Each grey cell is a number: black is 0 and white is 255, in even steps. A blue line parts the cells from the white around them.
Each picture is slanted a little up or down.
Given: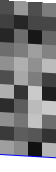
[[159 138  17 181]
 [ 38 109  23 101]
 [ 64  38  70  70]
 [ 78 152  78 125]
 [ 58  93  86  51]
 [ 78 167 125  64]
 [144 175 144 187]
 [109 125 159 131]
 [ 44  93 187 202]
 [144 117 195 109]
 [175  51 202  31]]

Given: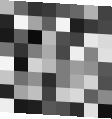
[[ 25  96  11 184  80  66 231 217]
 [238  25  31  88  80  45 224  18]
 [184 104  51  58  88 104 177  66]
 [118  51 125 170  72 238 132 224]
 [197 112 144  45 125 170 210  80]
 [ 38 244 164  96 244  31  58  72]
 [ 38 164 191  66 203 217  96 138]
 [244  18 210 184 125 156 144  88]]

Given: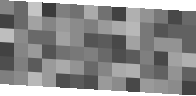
[[ 78 127  91 154 170 147 105 133 170 176 113  97 147  97]
 [190 139 105 105 162 139  84  91  72 162 120 147 147  97]
 [ 66 133 154  84 113 120 127 105  78  91 127  72 162 176]
 [ 66 105 162 133 154 139 127 154 170 184 120  84  97  97]
 [127 139 184 154  78  91  78 154 139  72 154 147 139  66]
 [133 105 197  59 127 113 170 113  66 176 147 120  72 105]]

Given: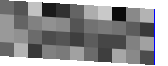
[[100 179  56 129 122 161 107  62 167 137  76]
 [153 145 107  76  84  62  92  70  70 129 161]
 [153 100 129 145 137  84 114 122 114  92  56]
 [107  84 194  26  49 100 173 201  11 137 179]]

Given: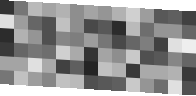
[[224 157 102  80 193 142  73  88  44 186 110 149 149 102]
 [ 57 102 118 110 208 170  51 164 142 201  80  88 134 102]
 [ 44 178 149  80 134 126 157 118  73 102 126  65 224 238]
 [118 193 157 134 193 186  80  88  95 201 149 110 224  80]
 [ 51 118 186 164 178 142 164 149 178 208 157  88  95  65]
 [164 164 224 170  65  95  36 193 178  57 170 170 178  57]]

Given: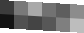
[[ 19  81  68  87 127 189]
 [ 60 121 169 114  94 140]]

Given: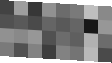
[[ 67 158  55 145 108 122 191 137]
 [ 81  89  74 101  89 101  23 151]
 [122  81 130  61 130 116 185  74]
 [145 137 151  81 108  95 177 108]]
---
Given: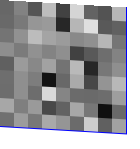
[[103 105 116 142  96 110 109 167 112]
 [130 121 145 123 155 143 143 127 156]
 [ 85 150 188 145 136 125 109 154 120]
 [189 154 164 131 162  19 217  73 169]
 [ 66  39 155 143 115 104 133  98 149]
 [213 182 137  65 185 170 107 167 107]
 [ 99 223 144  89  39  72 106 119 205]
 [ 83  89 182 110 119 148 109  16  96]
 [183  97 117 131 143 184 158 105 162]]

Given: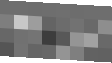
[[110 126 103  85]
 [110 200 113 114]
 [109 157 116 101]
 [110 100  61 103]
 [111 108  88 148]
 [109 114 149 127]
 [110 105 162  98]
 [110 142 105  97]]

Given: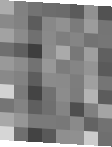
[[172 137 162 111 153 137 210 117 168 214]
 [129 130 139  95 140 130 122 131 150 111]
 [115  92 112  62 114  93  68  95 122  67]
 [109 136 138 140 152 139 113 111 122  89]
 [107 145 126 170 124 138 140 132 120 143]
 [ 91 123 133 120 133 125 124  78 138 144]
 [145 156 115 159 148 160 180 128  99 204]
 [ 82 117 118  96  90 117  92 164 114 111]]

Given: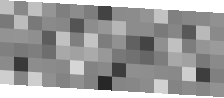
[[191 121 147 128 139 206]
 [136 188 148 121  57 133]
 [192 121 143 126 141 206]
 [149 138  93 110 139 144]
 [127 135 193 168 137 131]
 [140  84 127 161 214 144]
 [125 141 196 170 131 129]
 [ 67 151 125 152 137  39]
 [139 182 145 120  61 133]
 [140 140  97 113 143 135]
 [148 140  68 102 142 140]
 [194 122 144 125 138 209]
 [128 134 192 168 137 132]
 [135  88 125 161 206 139]
 [137 185 149 121  62 134]
 [145 138 155 138 128 146]]

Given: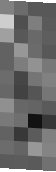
[[129 206 160  98  98 108 103 144 121  98 108  91]
 [108  79  88 151 125  70  66 103 111  56 100  92]
 [ 88 126 105 107 146 117  85 100  18  91 152  90]
 [ 88  90  94  88 120 129 118  90  55 128 132 113]]

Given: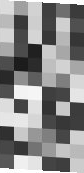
[[219 186 213 169  77  41  78 221 230  48  71  88]
 [160  56  71  76  28 143 243  66 232 201  53 239]
 [210 206 213  32  43  94 245 224 214 151 115 228]
 [ 63  65  55 204 191 176  63  51  70 127 154  68]
 [110 208 183 167 210 127  68 201  55  70 197  62]
 [ 59  80  54  72 167 215 229  60  61 209 185 204]]
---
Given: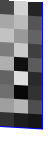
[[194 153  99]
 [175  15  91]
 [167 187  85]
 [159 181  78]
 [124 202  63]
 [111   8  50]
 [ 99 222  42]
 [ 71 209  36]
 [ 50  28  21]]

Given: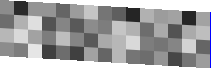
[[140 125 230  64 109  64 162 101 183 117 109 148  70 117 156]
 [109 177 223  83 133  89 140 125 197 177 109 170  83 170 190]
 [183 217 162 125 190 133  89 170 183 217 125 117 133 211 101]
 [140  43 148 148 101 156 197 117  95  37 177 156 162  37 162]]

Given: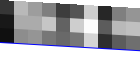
[[ 24 171 171 198  98 206 252  92 185 192]
 [ 54 185 157 127  61  84 206  39 127 149]
 [ 16 141 149 119 105 119 212  46  92 111]]

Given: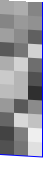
[[ 67 126 239]
 [ 81 118 224]
 [ 89 118 210]
 [102 216 194]
 [133 153 145]
 [153  89 139]
 [166 173 133]
 [173 210 110]
 [159 139  96]
 [202 181  81]
 [188 181  47]]

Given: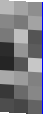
[[ 37  84 199]
 [135 121 163]
 [184 163 142]
 [ 56 106 135]
 [169 156 129]
 [ 77  70  99]
 [ 44 149  92]
 [121 191  84]]

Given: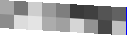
[[140 220 228 172 160 214 146  70 192]
 [166 119 206 154 126  58  64  84  98]]

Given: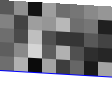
[[ 94 137 213  94 177  80  46  38]
 [110  74 191  80  53  53  88  67]
 [130  67 158 150 184 110 118  32]
 [ 88 143  19 158 110 118 137 150]
 [110 177  11 164  61 102  26 164]]
